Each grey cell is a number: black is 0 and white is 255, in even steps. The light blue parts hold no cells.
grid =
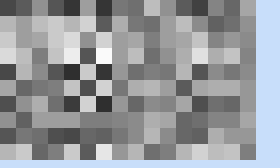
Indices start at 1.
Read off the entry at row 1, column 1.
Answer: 72
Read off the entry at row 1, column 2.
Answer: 91
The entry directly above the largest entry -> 210
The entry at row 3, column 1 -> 202
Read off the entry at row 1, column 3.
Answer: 145
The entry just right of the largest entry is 158
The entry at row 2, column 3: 189
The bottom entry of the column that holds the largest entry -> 230
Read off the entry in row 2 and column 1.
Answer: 182
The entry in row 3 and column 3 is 166
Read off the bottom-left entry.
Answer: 182
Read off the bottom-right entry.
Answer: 126
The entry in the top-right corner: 166
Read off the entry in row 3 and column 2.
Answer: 158

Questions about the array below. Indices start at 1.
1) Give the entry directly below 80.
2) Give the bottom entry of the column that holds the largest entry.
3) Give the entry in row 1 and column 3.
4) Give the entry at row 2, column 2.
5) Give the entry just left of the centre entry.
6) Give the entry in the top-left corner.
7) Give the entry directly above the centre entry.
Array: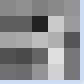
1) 113
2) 209
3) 128
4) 94
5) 169
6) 136
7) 34

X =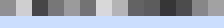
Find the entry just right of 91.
55
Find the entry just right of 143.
207
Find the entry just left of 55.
91
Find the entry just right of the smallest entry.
77

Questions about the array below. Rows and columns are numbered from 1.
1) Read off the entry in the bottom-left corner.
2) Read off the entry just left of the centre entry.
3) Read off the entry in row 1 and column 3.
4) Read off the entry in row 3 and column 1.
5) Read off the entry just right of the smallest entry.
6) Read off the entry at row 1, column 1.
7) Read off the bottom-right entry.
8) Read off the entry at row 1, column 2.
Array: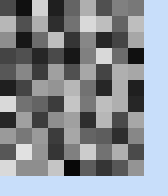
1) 217
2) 148
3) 210
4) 142
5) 93
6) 74
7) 148
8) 16

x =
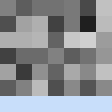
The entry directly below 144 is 187
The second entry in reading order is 93
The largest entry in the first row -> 193
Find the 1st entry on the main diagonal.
129
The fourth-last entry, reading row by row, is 79
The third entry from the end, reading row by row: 137
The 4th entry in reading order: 114
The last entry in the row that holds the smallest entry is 187
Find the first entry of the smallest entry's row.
79
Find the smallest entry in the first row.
73
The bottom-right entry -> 137
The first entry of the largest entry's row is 175

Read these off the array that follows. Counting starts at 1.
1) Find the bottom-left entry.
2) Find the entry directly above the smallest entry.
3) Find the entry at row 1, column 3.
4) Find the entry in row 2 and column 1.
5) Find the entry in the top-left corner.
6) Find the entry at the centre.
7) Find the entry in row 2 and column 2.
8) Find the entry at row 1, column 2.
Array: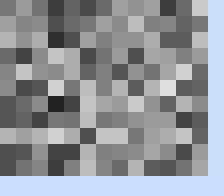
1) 79
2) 209
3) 114
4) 160
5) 120
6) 127
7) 133
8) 154
